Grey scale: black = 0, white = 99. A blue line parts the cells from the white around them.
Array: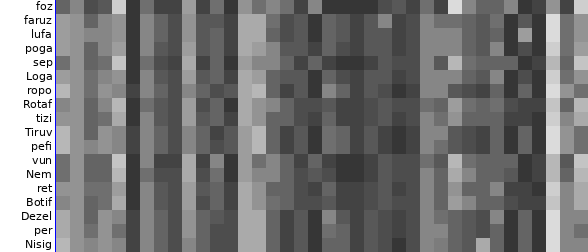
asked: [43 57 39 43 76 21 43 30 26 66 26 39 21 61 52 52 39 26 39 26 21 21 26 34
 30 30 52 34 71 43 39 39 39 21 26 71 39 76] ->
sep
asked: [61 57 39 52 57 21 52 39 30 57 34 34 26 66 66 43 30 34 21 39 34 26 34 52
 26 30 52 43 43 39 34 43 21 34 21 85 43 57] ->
faruz
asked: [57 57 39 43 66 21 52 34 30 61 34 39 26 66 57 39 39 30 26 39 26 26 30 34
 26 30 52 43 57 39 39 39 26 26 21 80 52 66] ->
tizi
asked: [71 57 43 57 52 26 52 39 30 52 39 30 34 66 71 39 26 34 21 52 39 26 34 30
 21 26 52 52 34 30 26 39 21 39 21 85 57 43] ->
ropo
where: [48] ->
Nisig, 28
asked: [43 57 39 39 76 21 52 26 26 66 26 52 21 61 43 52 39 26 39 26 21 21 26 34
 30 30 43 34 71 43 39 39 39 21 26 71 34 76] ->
vun

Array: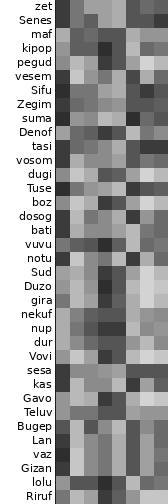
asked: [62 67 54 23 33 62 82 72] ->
Sud
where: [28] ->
vesem, 6
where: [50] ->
nekuf, 2

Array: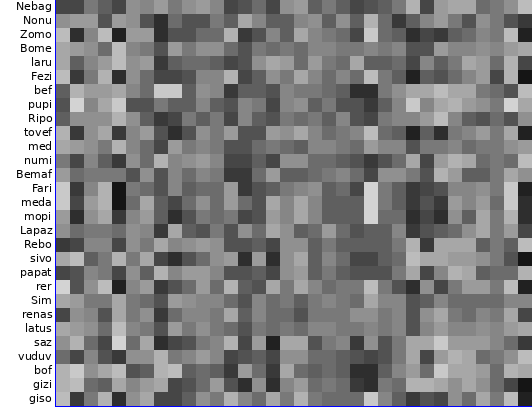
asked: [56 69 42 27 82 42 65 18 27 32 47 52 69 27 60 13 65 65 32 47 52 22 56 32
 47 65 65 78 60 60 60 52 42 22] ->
saz
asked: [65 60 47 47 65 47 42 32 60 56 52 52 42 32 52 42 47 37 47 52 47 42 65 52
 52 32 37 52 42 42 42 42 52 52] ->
Sim
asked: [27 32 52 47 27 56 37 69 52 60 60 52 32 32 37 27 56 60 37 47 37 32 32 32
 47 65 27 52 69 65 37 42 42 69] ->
papat
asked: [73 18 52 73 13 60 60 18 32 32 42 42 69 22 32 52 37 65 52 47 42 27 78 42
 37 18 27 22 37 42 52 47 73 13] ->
Zomo
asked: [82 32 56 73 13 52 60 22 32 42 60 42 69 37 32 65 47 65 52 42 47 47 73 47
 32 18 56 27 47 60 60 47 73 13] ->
rer
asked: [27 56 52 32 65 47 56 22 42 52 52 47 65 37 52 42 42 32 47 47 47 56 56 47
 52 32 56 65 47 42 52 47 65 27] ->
renas
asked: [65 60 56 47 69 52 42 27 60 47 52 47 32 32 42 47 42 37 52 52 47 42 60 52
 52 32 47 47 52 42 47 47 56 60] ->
med

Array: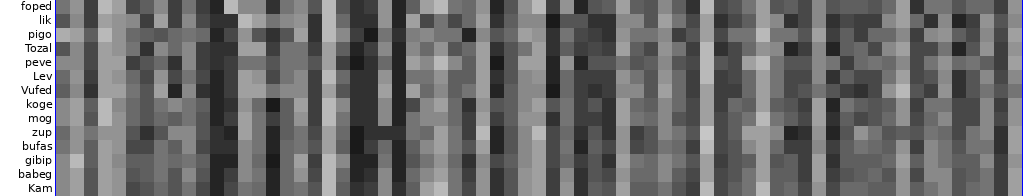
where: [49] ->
pigo, 26
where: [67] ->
pigo, 1
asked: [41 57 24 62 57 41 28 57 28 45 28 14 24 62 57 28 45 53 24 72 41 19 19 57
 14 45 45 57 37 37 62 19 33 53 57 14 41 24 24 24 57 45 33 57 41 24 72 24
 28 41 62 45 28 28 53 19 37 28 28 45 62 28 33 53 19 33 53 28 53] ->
Lev

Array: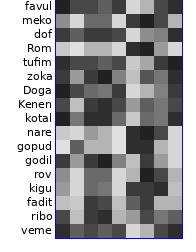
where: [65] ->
tufim, 7
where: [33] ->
zoka, 7

